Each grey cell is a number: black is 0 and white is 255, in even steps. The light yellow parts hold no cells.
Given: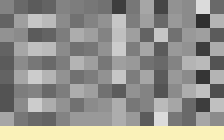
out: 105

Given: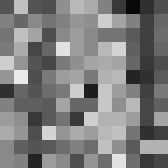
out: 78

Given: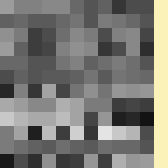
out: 76

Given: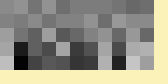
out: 110

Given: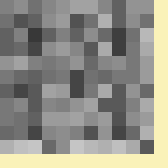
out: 147

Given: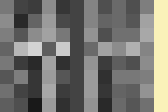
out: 126

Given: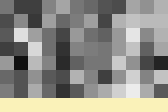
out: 178

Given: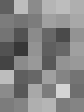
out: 175
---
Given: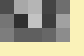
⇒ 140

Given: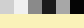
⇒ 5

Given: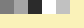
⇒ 193

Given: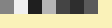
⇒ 90

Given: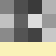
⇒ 199

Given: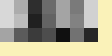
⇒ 38

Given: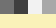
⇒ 168

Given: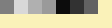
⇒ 98

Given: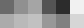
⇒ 214
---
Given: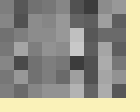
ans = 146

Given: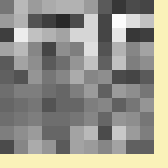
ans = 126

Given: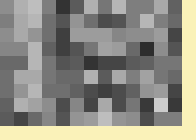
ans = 57

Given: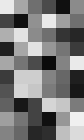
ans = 240

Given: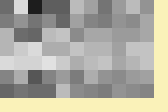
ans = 161

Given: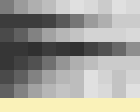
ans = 211

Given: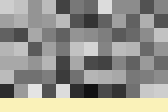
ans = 140
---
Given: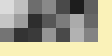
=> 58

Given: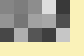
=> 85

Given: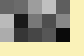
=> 70

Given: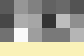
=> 158

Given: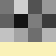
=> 110

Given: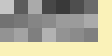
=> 127

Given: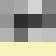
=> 197
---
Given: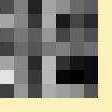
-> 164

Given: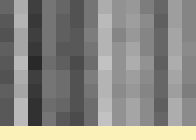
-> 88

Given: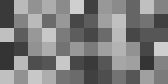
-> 58

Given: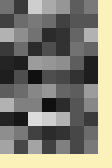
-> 65

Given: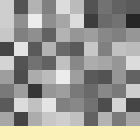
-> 206

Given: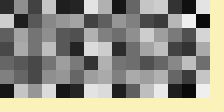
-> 205
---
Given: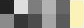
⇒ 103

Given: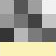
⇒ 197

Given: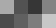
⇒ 131

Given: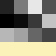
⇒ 195

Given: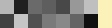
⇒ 191

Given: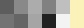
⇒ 191

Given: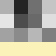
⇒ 222

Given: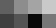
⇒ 201

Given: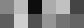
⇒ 68
